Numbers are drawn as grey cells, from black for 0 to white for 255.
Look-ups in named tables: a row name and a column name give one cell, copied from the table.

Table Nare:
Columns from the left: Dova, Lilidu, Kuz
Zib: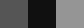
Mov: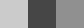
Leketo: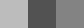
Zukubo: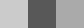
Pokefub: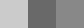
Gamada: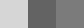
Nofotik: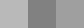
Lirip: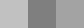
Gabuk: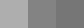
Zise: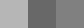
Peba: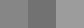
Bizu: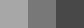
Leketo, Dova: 188
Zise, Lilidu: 104
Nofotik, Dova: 185
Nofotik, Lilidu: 129
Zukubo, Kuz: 170
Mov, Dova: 203
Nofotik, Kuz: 159
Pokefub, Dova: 203
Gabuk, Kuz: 118
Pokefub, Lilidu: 105
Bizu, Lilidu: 120
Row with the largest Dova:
Gamada

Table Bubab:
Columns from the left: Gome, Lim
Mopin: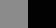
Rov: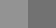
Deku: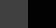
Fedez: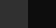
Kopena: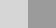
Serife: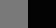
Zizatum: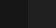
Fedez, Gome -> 48
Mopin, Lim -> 2
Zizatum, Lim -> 32
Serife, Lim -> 3
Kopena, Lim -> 155
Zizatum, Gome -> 22
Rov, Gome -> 147
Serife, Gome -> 121
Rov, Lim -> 114
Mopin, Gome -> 139
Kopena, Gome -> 214
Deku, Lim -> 2
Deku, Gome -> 64
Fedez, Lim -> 13
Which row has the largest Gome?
Kopena

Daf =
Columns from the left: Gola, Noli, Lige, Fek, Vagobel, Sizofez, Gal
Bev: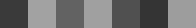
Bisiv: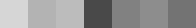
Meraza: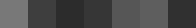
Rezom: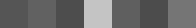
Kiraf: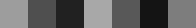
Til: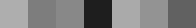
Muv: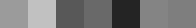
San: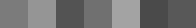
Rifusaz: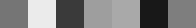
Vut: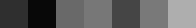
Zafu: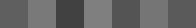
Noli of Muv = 193
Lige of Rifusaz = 58
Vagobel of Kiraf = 88
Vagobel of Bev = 80
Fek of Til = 30
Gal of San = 88
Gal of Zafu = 90
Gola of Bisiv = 214
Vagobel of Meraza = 86
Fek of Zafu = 127

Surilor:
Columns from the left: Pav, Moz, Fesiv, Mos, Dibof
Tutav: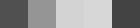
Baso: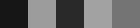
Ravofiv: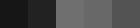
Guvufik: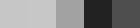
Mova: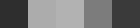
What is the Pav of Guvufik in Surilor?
198
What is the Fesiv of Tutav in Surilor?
211
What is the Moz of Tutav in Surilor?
149
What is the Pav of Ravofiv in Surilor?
22
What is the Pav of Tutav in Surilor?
80
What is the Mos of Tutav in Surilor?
215
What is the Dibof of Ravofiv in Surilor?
83
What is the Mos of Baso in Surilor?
162
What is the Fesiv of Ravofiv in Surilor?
111

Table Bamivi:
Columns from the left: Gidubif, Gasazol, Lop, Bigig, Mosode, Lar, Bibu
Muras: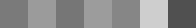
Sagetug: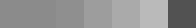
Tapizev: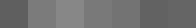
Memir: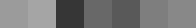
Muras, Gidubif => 122
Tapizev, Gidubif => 95
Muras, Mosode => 134
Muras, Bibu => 80
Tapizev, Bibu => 101
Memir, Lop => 54
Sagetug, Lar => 186
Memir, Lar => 126
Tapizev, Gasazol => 123
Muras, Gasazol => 155
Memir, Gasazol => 165
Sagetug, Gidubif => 139

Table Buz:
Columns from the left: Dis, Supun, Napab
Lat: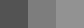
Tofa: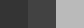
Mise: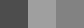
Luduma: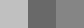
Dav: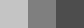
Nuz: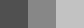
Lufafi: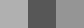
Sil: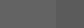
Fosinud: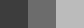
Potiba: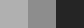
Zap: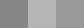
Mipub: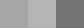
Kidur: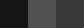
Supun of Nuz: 135
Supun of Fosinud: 108
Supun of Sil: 99
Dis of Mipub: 166
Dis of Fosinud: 61
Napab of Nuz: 194
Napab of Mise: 130
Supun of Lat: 125
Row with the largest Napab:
Nuz

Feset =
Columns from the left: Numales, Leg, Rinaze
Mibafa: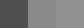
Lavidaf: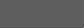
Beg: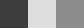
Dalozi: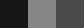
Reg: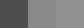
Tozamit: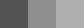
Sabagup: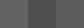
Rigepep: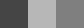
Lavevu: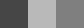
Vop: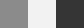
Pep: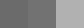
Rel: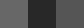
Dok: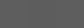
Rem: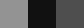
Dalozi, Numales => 22
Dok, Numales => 94
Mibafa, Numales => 79
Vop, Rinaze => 53
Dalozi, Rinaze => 75
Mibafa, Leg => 137
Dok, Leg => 93
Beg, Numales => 60
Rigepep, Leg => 183
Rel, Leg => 40
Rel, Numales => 103
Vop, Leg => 242
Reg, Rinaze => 144
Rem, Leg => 17
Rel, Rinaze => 85
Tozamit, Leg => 143

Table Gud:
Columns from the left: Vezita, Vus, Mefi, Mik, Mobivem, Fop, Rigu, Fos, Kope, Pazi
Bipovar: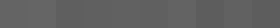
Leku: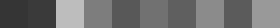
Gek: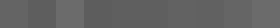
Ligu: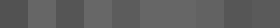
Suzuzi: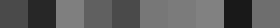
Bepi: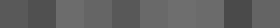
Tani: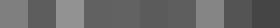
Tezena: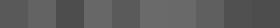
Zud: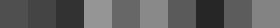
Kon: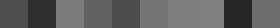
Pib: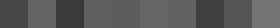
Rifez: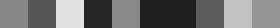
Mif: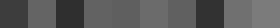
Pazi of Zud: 131
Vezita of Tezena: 89
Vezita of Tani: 127
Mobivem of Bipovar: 97
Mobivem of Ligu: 92
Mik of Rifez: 37
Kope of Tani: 84
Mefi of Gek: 107

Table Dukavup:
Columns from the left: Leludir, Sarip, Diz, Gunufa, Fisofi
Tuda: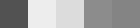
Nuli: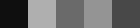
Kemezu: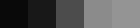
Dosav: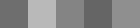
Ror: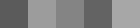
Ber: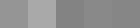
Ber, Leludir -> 149
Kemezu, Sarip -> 24
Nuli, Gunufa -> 148
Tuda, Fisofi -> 132
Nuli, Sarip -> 175
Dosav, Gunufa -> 101
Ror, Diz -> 132
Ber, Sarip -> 169
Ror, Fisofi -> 167
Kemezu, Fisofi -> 148
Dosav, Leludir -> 110
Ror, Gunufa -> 99
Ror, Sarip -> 156
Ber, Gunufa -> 137
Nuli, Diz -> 106
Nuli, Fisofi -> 72
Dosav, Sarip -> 185

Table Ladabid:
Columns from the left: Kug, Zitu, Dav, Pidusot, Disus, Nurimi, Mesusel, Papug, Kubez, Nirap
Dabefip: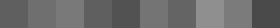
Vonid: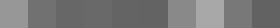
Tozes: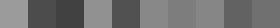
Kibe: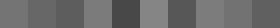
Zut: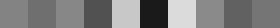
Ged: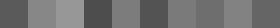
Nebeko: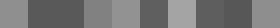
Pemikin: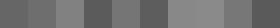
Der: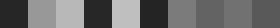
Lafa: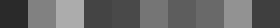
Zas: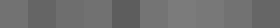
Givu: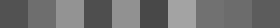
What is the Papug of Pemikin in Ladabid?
138
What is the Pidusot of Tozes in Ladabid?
145
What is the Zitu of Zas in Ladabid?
101
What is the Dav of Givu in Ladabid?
147
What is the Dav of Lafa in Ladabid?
172
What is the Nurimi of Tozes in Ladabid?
136
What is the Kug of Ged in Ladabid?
90
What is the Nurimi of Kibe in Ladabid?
133
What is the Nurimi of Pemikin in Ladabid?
93
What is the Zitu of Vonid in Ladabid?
113
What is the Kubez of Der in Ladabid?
113
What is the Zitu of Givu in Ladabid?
110
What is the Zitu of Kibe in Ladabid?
103
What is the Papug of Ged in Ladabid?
110
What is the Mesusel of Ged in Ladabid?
122
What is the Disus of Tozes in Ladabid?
81
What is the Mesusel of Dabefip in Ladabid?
100
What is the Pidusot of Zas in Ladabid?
113
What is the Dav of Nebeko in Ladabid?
89
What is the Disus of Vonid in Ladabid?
100
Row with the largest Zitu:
Der

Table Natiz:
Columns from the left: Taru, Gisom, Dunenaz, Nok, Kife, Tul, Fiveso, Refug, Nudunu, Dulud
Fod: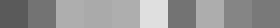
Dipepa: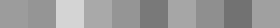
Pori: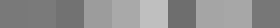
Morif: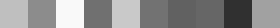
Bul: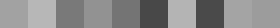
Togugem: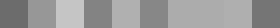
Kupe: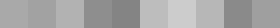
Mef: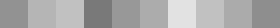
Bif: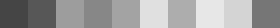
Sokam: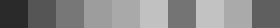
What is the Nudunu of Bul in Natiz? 164
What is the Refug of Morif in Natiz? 102
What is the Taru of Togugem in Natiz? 108
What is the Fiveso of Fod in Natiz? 115
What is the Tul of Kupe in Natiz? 189
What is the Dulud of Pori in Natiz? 119
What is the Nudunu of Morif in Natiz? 48
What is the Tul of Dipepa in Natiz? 121
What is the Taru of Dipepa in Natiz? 156
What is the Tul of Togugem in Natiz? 135
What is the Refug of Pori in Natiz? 165
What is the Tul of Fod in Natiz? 223
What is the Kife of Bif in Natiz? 163
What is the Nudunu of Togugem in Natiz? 175

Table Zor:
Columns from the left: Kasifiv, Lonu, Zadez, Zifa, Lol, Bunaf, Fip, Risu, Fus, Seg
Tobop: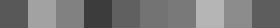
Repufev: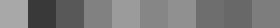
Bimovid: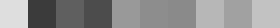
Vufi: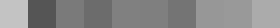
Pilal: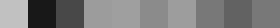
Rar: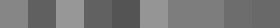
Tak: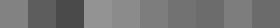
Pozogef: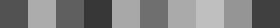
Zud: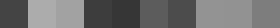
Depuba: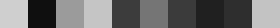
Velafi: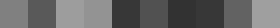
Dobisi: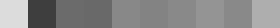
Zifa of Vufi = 108
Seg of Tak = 107
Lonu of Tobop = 162
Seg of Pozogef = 64
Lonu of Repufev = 57
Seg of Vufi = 171
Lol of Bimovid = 153
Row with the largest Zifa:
Depuba

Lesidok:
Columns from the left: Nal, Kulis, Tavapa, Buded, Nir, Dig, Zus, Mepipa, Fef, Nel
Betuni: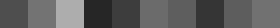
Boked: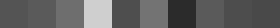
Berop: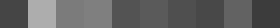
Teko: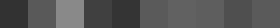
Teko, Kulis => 89
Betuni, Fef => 93
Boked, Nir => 78
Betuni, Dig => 107
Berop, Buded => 127
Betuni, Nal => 78
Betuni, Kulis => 115
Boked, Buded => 207
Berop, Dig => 90
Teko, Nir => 52
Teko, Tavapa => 137
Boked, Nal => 84
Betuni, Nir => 61
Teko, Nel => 90
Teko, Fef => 79
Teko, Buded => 64
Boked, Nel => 73
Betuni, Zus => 94
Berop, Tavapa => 123

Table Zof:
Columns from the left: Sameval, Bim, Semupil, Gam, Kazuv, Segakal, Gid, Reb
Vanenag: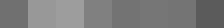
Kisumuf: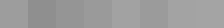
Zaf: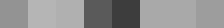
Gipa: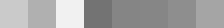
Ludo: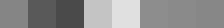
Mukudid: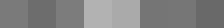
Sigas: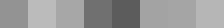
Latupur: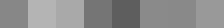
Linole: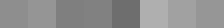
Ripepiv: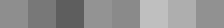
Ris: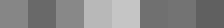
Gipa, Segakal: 134
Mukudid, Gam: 178
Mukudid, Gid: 118
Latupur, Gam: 117
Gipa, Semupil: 241
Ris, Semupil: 136
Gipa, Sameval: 202
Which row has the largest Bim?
Sigas

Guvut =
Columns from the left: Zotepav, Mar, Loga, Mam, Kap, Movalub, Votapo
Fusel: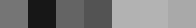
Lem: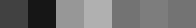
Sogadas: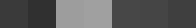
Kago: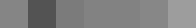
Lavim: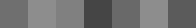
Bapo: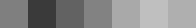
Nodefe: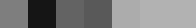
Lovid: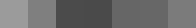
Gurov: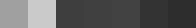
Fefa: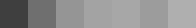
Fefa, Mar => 111
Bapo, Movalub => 191
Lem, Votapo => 115
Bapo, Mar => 58
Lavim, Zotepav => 111
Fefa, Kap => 167
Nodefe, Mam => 89
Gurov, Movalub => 51
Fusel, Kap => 178
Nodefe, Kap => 172
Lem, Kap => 115
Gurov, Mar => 202
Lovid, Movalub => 103
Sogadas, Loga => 157

